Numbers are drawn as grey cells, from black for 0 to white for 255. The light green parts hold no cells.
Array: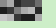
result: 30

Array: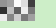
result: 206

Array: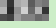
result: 130

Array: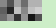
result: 148

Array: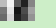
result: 33

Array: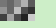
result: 77

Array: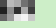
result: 229

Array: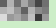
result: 192
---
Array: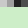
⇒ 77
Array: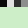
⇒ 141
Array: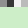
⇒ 187
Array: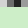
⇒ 154
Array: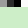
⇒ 251
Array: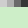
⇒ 54
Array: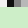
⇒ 184
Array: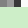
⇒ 250
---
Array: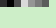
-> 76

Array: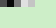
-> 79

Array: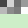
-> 154

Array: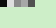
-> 11

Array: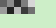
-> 155

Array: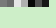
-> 229

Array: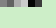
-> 98

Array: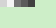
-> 212

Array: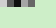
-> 207
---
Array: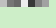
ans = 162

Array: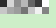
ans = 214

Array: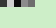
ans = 109

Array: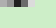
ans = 149

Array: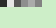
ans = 142

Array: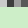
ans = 88

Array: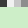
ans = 141

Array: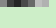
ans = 135

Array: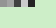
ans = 148

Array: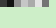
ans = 170
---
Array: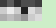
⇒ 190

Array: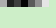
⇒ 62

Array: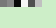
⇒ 136

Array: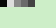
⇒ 7

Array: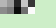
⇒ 139

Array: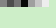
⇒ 116

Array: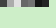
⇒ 224
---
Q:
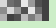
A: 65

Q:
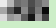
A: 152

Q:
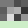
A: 220

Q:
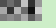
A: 140

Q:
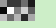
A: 109

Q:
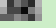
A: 96

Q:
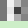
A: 242

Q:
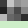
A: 103
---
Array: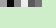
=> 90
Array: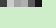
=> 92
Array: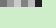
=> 188
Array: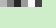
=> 249
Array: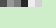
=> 237
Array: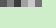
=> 201
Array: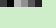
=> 88
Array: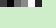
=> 251
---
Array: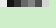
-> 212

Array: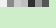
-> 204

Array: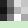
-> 225

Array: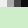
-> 170

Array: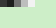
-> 189

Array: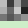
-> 188

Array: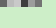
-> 188

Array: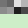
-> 181

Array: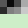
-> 170
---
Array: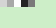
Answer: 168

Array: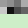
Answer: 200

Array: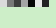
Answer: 165

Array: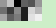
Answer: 123

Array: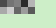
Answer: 206

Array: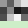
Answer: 78

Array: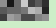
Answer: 75

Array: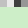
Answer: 193

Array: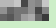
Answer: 157

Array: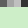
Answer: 94
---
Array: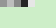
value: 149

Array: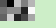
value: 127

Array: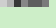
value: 123

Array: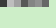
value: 132

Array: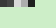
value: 68

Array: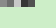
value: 109
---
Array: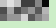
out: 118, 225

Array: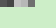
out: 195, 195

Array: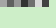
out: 50, 217

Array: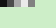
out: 170, 234

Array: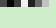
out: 241, 241

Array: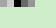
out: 2, 207
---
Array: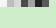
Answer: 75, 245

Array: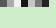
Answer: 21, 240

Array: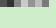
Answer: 201, 201

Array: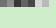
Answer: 99, 215

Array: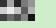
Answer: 194, 237

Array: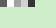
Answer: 162, 251

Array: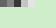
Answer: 55, 228
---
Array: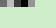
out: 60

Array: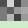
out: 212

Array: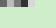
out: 119

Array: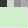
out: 213

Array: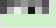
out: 122

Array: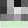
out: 179

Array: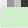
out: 153

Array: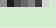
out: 130

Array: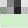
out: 130
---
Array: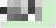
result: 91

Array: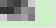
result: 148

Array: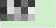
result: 166

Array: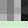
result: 134

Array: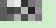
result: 77

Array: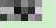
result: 29

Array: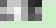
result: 171

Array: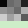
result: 161
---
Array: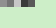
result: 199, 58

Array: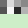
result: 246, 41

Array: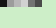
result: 209, 19

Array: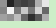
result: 244, 35

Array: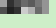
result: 204, 33

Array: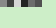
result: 214, 35

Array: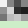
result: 241, 30
